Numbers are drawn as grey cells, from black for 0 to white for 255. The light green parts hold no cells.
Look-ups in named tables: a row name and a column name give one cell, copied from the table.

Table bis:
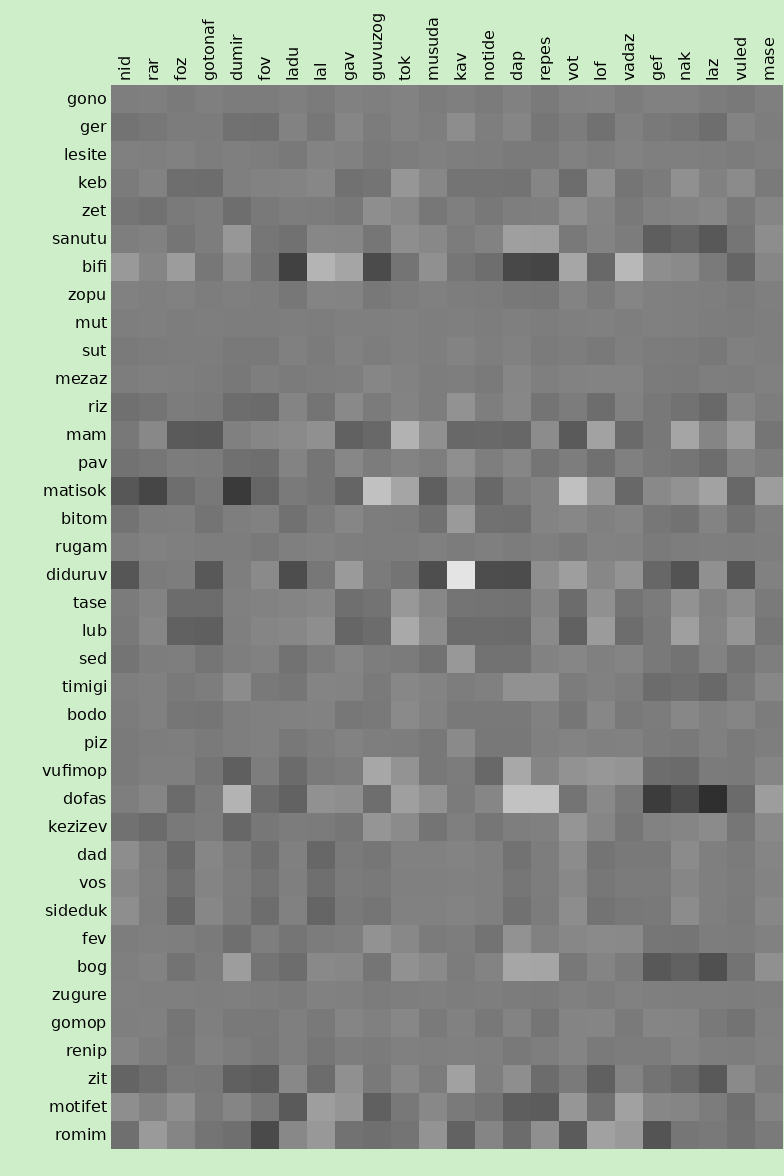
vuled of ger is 131
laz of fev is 125
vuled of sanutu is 117
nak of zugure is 126
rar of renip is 125
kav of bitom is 154
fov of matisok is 102
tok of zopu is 125
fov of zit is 92
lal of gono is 123
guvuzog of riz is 123
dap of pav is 134
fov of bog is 116

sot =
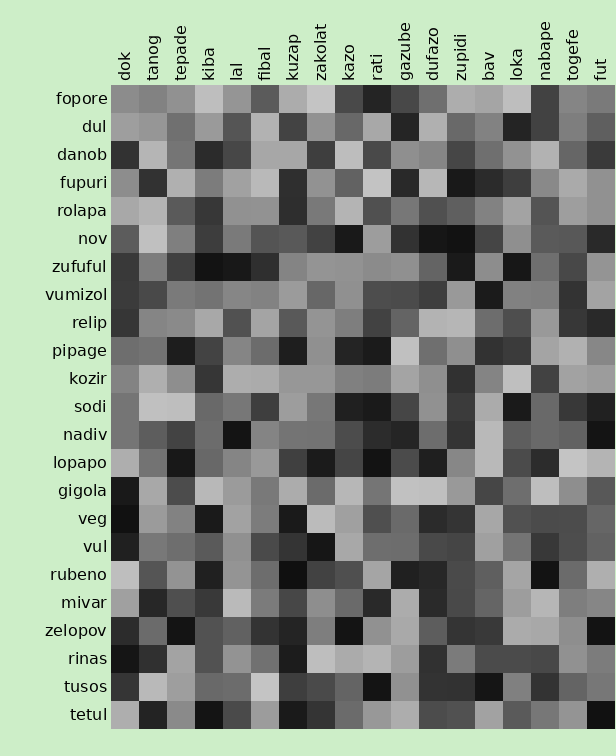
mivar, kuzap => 71
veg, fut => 102
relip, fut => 41
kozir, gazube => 164
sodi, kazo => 32
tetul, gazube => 173
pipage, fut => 135
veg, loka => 81
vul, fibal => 74
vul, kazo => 168
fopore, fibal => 91
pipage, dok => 110
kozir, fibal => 171
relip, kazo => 126
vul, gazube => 109

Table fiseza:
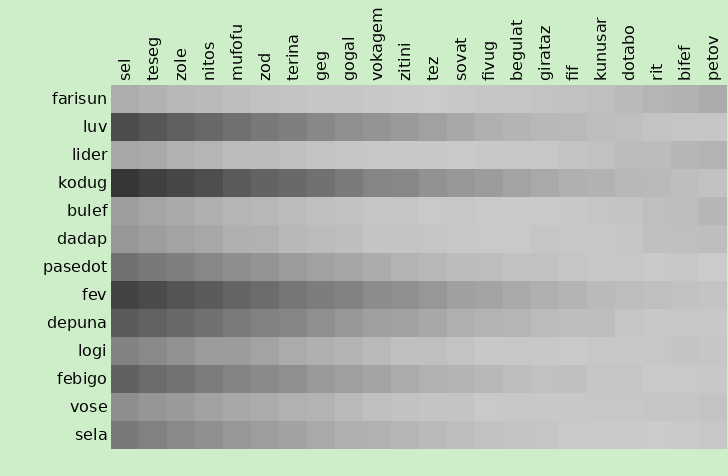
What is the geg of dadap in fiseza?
187
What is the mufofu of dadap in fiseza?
176
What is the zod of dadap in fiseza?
177
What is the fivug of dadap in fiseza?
201
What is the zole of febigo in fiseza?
115
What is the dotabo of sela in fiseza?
202
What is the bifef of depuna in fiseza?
199
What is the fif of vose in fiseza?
200
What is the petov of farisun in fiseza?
172
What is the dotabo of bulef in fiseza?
196
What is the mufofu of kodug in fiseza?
90
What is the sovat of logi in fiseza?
195
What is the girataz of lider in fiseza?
199
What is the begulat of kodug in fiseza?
163
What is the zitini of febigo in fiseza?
171
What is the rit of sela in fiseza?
203
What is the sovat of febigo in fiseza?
180
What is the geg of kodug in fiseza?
113
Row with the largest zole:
farisun

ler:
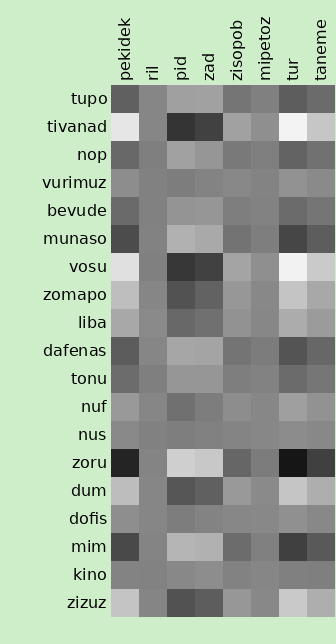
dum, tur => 197
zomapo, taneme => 168
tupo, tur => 93
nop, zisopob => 121
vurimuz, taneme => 138
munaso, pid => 177
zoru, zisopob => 102
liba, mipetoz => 135
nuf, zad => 125
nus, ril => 129
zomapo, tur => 196
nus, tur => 140
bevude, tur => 107
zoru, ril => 132

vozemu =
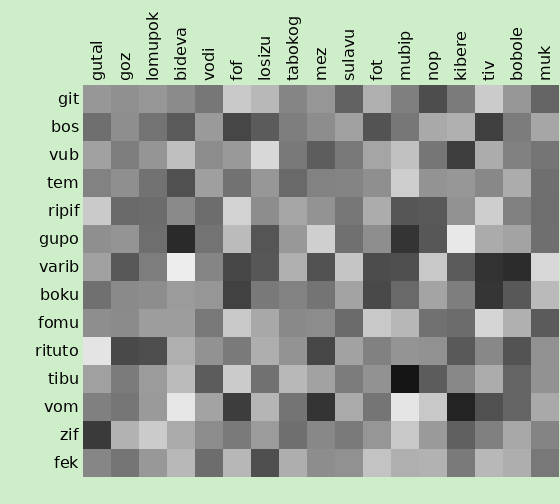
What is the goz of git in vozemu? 144
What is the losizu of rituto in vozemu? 174
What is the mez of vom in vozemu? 52
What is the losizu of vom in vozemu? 181
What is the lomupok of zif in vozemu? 203
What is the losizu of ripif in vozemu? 141
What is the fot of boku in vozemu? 73
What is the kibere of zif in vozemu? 96
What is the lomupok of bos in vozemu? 115
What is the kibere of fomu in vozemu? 108
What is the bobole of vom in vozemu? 101
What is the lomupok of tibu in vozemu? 155
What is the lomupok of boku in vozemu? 141
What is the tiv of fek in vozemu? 184
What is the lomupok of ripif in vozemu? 108
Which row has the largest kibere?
gupo

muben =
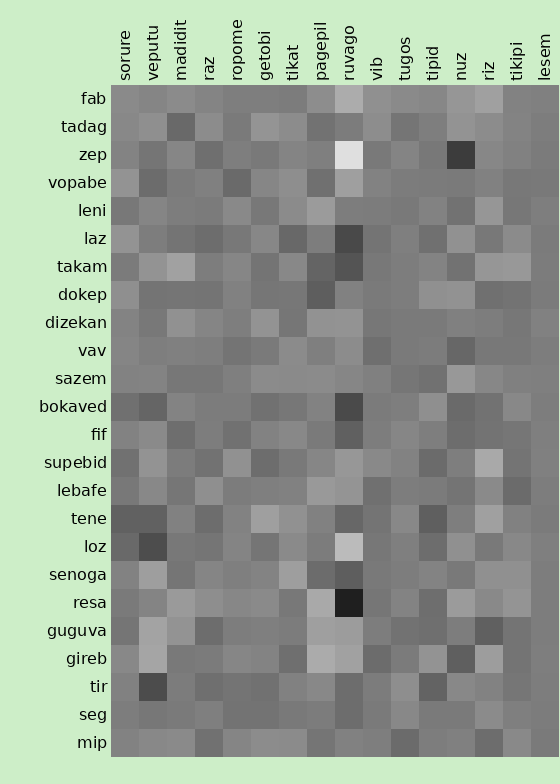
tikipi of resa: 148
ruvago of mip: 129
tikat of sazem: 138
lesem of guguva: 125
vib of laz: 116
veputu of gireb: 165
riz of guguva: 96
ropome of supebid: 145
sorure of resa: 122
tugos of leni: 121
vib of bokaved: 123
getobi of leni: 120
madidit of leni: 125
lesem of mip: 122
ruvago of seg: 109

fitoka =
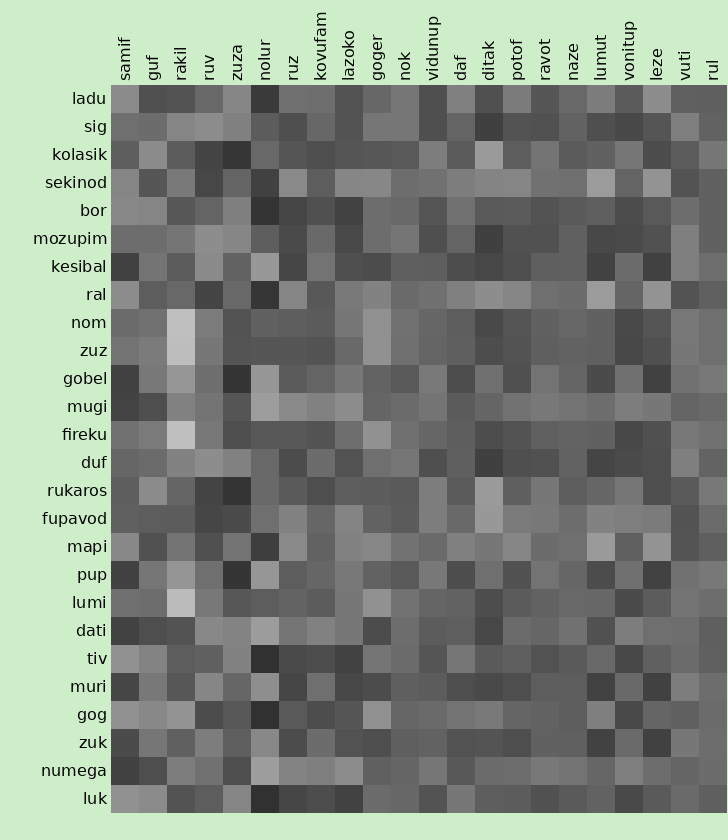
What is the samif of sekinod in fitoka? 133
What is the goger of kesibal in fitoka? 76
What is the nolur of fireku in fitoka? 88
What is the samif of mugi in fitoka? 67
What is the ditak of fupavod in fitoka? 152
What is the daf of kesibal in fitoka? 77
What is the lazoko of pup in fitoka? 120
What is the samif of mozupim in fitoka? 109
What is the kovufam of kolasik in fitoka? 78

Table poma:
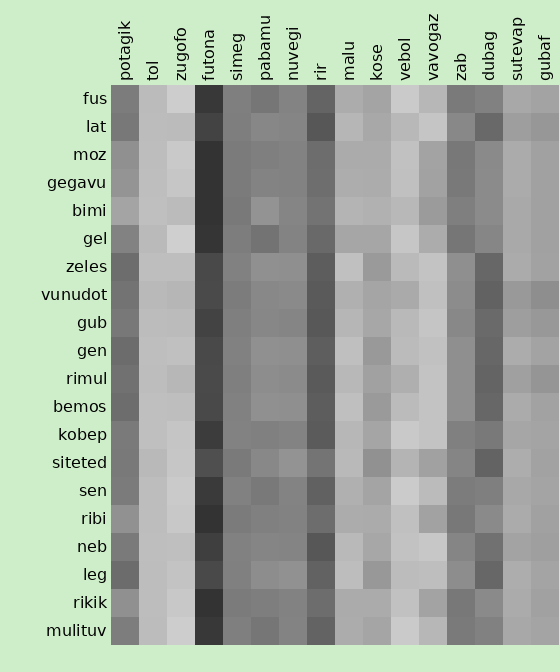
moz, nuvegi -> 130
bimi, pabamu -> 147
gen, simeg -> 129
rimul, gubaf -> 149
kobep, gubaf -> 164
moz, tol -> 189
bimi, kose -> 177
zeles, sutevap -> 171
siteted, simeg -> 122
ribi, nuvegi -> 130
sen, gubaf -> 164
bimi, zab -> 127
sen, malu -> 176
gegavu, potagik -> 148
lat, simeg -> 126
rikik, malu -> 171
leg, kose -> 152
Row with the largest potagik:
bimi

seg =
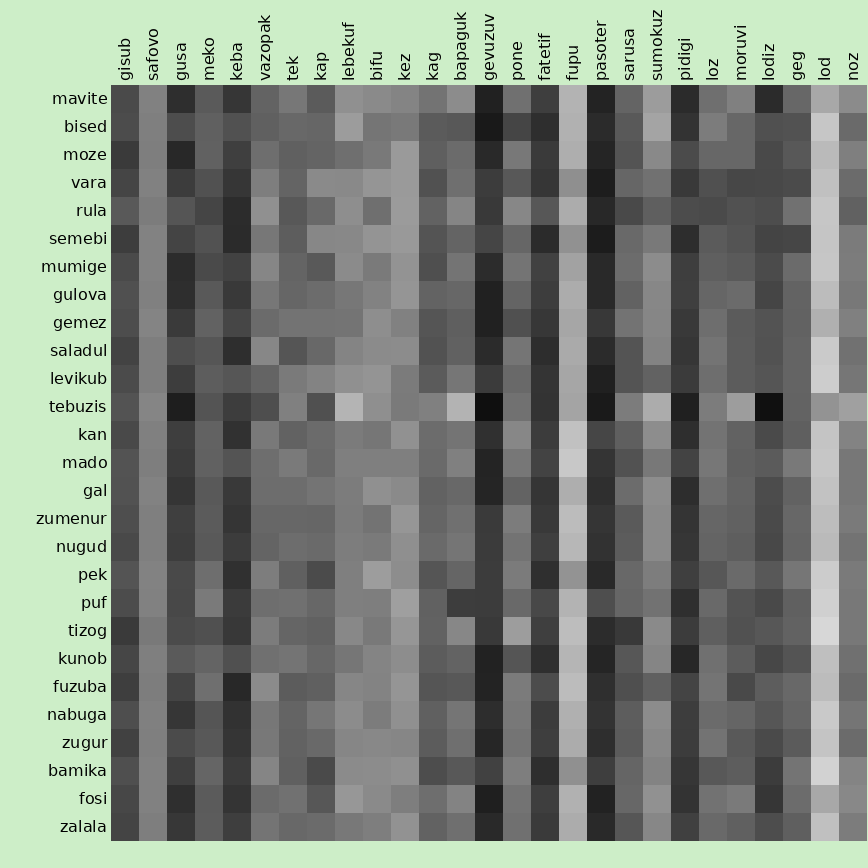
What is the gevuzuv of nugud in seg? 59
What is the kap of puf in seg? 103
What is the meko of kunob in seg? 100
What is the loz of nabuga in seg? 107
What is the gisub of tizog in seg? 58
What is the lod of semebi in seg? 197
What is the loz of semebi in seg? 91
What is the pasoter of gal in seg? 47
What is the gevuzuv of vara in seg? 60
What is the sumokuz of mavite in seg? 156
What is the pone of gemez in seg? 80
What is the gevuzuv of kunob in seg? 34
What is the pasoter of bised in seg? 43
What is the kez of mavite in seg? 132
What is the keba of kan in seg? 49
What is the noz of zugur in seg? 107
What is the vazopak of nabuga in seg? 119
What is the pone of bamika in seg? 126

